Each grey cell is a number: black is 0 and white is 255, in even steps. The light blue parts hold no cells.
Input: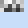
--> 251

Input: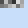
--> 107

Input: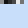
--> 45

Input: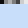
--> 178

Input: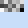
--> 120

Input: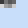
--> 87
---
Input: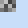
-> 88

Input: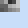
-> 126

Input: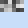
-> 117

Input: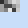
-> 229

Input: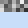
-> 65

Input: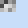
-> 210

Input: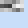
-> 143

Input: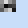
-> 164
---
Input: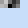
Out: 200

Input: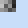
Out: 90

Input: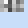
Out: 124

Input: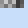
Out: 203

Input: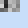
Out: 37

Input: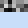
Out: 217

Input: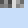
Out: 149

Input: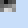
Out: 115

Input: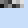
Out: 100

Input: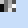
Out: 111
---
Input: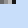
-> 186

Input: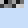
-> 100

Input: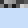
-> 158

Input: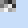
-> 35

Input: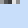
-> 60

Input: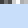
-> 78

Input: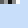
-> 20

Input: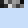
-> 87
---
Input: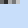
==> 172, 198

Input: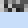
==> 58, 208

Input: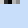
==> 2, 209

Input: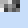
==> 150, 244

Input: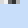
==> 103, 242

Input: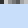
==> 118, 207

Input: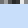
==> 40, 232

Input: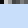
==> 67, 204
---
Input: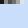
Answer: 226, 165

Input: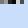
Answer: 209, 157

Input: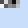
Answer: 244, 217

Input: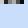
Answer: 202, 171

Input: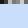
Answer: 204, 191

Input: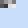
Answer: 235, 223

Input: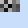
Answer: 200, 184

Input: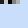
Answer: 201, 175

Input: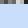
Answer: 216, 185

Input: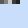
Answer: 204, 131
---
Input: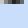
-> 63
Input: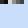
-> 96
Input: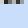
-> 53
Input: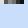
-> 46
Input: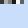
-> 247
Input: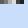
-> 65
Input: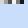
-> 121
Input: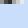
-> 204
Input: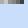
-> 104
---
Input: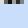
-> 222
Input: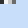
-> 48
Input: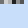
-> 113
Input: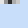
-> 229
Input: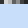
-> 50
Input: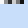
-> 248
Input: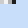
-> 204
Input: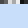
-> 72
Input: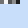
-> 112
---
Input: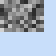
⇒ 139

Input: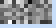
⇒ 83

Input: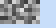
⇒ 131

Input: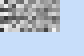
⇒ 122

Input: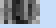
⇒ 103
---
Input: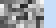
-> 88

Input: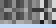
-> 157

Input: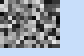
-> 149

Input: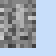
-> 117

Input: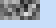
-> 135
